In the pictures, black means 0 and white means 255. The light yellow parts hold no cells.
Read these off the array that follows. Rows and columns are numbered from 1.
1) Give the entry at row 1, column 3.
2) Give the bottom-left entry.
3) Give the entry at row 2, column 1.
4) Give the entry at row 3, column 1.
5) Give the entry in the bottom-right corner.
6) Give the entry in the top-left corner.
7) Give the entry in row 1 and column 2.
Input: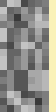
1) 183
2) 113
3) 195
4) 168
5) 138
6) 113
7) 195

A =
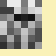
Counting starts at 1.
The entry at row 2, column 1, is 62
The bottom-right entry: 154
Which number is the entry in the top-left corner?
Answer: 93
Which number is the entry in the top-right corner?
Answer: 108
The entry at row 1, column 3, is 234
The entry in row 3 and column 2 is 154

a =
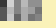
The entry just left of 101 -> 198
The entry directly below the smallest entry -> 86
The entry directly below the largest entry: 185
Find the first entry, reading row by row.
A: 55
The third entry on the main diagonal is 101

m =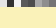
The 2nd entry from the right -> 142
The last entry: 116
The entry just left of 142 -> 169

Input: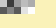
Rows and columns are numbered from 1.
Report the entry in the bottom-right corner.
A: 254
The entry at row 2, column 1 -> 89
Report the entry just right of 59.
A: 157

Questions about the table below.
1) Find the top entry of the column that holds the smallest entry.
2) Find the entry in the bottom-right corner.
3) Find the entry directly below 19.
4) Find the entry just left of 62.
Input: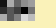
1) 142
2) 188
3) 46
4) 87

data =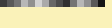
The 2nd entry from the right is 89
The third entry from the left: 116
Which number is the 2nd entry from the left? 89
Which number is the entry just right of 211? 170

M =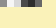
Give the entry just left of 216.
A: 246
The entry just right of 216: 74
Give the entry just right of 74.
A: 45

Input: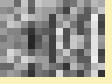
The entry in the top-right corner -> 170
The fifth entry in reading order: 105
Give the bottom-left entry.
132
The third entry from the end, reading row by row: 132
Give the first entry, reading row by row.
170
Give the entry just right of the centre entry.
184
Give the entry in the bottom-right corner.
51
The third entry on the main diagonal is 118
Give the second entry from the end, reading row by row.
214
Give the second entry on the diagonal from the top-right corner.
156
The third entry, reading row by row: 105
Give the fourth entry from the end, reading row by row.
65
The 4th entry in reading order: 199
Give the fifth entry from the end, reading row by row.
118
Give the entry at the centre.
65
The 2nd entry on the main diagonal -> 132
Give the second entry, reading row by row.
170

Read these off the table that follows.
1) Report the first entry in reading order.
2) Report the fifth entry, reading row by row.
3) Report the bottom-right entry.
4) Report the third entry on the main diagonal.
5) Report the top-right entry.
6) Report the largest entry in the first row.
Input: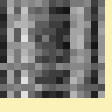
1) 77
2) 135
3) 163
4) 135
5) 109
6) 163

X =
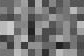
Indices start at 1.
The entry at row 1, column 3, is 132
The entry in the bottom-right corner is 87
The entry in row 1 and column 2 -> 103
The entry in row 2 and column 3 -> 171
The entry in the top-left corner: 103
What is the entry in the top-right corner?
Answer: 87
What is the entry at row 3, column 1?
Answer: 87
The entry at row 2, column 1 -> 132
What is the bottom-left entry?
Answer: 117
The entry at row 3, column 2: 74

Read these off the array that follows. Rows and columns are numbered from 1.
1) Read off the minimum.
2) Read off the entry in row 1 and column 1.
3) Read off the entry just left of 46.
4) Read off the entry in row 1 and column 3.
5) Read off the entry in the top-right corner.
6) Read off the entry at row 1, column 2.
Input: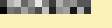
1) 5
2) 61
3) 177
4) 203
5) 87
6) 177

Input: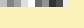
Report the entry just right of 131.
163
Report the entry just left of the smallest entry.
147

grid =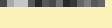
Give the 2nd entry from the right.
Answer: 88
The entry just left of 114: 72

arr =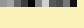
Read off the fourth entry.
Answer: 61
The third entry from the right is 76
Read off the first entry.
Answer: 149

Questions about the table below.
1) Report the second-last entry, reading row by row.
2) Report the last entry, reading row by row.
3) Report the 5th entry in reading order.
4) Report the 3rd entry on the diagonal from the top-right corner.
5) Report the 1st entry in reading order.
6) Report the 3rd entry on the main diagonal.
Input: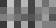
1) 127
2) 127
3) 69
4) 113
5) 57
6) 113

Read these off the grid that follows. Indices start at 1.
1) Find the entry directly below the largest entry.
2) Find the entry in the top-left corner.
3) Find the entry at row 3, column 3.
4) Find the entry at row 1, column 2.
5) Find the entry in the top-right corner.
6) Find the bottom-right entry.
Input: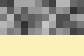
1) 182
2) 79
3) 79
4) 65
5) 94
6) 79
